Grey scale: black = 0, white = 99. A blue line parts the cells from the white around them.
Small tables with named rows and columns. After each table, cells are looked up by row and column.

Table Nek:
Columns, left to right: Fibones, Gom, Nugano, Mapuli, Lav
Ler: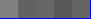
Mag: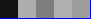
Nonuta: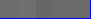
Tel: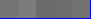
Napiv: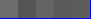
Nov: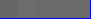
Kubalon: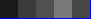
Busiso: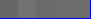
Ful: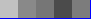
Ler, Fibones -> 50
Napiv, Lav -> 36
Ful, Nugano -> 46
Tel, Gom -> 48
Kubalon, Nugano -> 31
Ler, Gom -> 38
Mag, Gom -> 67
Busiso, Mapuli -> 42
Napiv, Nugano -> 39
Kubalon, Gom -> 23
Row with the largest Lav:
Mag

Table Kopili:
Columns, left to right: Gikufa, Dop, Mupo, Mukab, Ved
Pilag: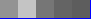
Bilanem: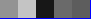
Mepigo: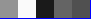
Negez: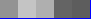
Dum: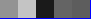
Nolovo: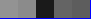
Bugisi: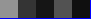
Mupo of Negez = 68
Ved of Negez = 36
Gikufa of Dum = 57
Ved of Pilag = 36
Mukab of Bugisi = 32
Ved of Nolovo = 36
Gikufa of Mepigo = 57
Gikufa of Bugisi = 57
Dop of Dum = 76
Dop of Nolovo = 54
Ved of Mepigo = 31
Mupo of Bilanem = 9
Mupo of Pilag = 46
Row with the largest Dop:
Mepigo

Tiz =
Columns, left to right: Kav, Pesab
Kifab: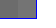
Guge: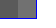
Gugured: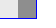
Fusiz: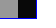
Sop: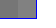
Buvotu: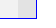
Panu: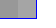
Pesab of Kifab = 45
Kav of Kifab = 42
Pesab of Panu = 64
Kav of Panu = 59
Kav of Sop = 46
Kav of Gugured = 91
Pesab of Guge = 44
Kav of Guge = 35
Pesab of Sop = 50
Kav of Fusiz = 59
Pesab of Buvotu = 88
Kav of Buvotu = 94
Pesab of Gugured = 55
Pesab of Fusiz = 3
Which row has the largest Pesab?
Buvotu

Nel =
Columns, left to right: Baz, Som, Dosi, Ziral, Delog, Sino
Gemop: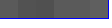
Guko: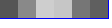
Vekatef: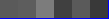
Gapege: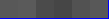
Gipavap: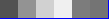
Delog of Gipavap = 48
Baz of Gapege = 34
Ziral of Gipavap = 93
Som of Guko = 53
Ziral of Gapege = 27
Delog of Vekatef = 35
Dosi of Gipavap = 81

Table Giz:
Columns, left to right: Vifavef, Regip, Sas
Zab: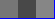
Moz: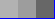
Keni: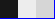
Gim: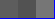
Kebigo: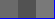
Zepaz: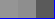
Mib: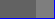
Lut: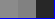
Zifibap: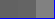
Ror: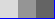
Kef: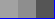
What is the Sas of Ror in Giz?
39
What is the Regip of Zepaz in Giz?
55
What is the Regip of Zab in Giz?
28
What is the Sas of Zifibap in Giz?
50
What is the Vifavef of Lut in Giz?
54
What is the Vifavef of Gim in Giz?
36
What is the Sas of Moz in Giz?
40
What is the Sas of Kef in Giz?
33

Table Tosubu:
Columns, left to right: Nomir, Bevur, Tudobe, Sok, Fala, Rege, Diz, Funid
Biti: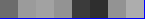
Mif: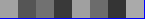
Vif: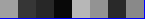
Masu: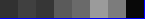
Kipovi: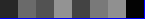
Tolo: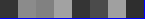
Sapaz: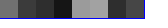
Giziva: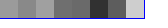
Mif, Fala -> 62
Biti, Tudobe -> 63
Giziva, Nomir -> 60
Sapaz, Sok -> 8
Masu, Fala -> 41
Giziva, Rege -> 19
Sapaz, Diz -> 18
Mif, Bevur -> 33
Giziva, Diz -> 36
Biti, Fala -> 23
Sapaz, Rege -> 63
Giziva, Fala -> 41
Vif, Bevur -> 21
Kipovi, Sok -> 57
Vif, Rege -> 57
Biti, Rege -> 18
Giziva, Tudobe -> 62

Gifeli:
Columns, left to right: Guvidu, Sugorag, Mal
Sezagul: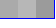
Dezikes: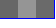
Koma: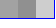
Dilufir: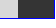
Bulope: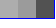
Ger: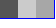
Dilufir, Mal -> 20
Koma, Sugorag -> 56
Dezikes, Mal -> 41
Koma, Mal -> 80
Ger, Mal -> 65
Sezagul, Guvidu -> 66
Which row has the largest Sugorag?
Ger

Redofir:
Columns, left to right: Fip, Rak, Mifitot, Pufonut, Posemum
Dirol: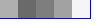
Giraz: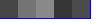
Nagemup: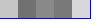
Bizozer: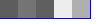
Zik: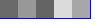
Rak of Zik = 59
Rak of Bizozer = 45
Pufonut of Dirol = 63
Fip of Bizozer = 36
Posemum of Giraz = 29
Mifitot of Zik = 39
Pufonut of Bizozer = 92
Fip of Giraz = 27
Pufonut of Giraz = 21
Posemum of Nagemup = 84
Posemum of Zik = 65
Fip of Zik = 41
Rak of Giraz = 45
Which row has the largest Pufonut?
Bizozer

